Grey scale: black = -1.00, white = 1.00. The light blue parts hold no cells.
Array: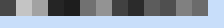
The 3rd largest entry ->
0.15
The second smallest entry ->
-0.71
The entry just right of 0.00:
-0.16
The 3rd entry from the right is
-0.38

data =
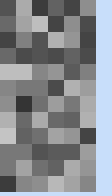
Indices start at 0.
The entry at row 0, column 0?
-0.35
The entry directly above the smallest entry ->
-0.06
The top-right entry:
0.11
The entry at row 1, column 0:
-0.18
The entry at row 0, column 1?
0.34
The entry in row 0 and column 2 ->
-0.53
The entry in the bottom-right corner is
0.05
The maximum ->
0.54
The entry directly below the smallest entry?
-0.18
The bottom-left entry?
-0.53
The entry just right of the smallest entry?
-0.12
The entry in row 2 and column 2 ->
-0.35
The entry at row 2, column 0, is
-0.47

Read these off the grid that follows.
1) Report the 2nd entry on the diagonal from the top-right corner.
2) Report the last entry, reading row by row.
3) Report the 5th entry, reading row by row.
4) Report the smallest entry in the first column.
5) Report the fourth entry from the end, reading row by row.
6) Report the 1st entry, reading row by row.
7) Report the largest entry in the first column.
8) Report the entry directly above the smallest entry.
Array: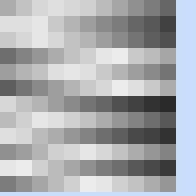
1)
-0.31
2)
0.18
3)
0.69
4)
-0.26
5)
0.63
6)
0.35
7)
0.80
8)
0.35

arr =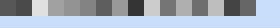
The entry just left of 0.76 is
-0.42
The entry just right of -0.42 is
0.76

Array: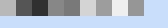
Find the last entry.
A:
0.18
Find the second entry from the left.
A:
-0.33
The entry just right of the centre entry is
0.66

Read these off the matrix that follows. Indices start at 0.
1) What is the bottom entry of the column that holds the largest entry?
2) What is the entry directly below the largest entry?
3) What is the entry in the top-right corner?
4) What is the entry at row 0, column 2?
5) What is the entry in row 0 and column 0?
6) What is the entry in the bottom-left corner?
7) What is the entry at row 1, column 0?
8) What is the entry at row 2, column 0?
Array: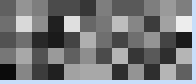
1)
-0.25
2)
-0.80
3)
-0.01
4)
-0.01
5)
-0.25
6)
-0.91
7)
-0.13
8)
-0.36

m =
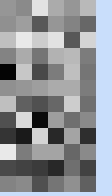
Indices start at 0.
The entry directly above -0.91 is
-0.37
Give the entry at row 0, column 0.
0.18
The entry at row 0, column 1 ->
0.08
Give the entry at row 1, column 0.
0.13
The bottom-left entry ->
0.03
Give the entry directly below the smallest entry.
0.13
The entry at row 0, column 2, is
0.77
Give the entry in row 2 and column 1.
0.83
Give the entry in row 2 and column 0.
0.50
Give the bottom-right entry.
-0.25
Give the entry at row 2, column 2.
0.61
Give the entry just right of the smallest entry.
0.56
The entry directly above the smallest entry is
0.03
